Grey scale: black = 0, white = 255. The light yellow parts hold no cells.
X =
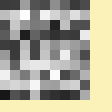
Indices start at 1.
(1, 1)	59
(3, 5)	128
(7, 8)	176
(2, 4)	118
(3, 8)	80
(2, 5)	241
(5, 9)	137
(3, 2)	200
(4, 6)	49
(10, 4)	187
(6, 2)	58
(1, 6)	142
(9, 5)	162
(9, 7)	199
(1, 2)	61
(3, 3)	151
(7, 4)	231
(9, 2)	214
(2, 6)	211
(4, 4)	99
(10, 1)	23
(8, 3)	122
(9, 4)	245
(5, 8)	157
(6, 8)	145
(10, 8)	56
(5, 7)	175

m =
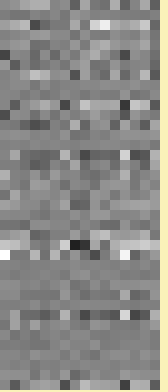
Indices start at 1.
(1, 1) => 139
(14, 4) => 131
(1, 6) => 133
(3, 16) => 103
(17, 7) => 121
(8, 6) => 141
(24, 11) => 190
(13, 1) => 124
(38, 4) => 118
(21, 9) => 101
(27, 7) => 132
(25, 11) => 111
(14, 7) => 144
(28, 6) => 129
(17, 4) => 92
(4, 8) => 116
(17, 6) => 131
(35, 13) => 131
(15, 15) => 134
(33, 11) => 141
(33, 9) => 118
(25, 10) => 166
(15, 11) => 137
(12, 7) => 139
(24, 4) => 100
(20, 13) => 144
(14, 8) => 114
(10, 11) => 124
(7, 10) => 113
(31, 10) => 134
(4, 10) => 125
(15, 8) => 128
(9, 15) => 134
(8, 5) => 176
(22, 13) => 133
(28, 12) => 133
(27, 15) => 135
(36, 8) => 138

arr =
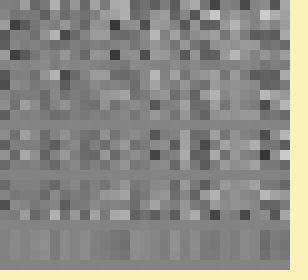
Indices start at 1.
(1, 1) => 126
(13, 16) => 132
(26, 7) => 138
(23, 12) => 131
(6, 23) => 152
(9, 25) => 142
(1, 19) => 151
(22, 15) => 112
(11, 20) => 107
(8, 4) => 112
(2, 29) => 160
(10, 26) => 131
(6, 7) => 150
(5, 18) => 116
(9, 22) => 153
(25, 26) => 132
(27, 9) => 131
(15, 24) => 146
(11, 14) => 139
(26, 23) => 131
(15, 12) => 135
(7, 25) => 135
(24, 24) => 127
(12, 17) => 138
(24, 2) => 136
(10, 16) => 143
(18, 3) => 131
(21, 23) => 139
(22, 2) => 124
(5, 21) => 101
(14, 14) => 139
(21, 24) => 145
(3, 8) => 127
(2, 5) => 97
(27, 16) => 131
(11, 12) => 114
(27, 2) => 131
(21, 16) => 162
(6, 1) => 155

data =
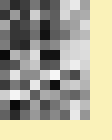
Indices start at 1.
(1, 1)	104
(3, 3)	73
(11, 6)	115
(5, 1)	124
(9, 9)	180
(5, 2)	49
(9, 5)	97
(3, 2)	53
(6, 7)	207
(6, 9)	220
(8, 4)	141
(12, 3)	109
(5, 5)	113
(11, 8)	223
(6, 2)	181
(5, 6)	138
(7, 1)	67
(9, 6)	14
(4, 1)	110
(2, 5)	113
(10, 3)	211
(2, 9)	172
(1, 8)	233
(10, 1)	206
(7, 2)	83
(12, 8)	232
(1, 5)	58
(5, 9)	222
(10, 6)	161

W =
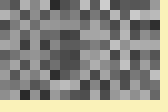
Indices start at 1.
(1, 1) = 114
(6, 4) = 148
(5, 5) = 60
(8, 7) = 89
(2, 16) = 186
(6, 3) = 143
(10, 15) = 172
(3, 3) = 164
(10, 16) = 103
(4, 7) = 63
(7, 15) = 159
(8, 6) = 46
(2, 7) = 106
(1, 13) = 90
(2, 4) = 141
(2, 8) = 127
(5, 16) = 170
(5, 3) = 61
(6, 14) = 63
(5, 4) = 156
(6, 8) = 67
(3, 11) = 115
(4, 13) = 182
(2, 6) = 141
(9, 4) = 85
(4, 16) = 116
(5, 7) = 92
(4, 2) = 157
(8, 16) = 191
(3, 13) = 169
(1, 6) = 41
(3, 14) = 60
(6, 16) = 84
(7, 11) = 140
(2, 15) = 175

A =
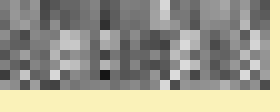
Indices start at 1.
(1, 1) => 129
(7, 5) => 115
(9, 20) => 142
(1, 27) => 83
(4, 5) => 127
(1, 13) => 127
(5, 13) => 80
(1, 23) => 166
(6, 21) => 134
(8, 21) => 133
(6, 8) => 145
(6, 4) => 114
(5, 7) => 197
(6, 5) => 101
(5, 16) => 77
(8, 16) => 148
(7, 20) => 187
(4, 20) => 188
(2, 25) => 166
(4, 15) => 100
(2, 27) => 91
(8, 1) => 60
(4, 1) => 141
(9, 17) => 215
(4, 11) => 193
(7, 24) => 151
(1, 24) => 129
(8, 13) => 85
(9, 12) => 113
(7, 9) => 154
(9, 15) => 115
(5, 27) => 159
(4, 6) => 123
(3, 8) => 106
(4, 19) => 194
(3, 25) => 183
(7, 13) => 87

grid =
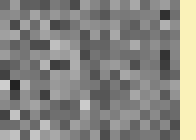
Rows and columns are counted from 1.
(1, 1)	105
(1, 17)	157
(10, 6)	164
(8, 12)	89
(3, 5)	174
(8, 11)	137
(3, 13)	112
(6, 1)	156
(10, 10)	87
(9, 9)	122
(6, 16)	129
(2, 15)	129
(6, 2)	128
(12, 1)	66
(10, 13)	116
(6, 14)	111
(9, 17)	137
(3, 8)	117
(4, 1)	160
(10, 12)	111
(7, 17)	61
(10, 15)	137
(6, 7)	156
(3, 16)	112
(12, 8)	105
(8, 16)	132
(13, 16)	103
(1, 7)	110
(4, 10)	153
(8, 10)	82
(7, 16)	118
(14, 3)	98
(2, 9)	127

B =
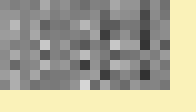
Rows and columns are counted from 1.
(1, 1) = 139
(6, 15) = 139
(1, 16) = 142
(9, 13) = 107
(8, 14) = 119
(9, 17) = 118
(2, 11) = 100
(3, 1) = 150
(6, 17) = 155
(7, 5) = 182
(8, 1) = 157
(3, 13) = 120
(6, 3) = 135
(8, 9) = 146
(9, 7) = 128
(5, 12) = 199
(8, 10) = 157
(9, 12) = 124
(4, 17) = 141
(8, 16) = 132
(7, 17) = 118
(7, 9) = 60
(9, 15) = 130
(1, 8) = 122
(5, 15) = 52
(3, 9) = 182
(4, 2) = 159
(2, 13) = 142
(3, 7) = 116
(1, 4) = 123
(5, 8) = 108
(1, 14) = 148
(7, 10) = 146
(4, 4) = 167
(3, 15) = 84
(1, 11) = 126
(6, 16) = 126

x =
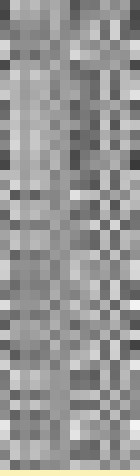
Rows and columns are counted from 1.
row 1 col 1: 79
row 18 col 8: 147
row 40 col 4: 109
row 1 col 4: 186
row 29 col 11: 107
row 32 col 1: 129
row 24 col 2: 188
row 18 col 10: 103
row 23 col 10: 208
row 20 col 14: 192
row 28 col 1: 205
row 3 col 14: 78
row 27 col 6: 125
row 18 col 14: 197
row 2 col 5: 143
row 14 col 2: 204
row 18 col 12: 104
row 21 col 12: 85
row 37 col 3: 146
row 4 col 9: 166
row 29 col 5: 125
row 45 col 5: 178
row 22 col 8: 98
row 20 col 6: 134
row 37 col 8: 209
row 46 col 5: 168
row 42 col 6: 156
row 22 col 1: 98
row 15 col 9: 107
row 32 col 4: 116
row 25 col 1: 142
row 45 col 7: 156
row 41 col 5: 170
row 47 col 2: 106
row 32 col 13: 111
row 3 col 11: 115
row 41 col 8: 104
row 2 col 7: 148
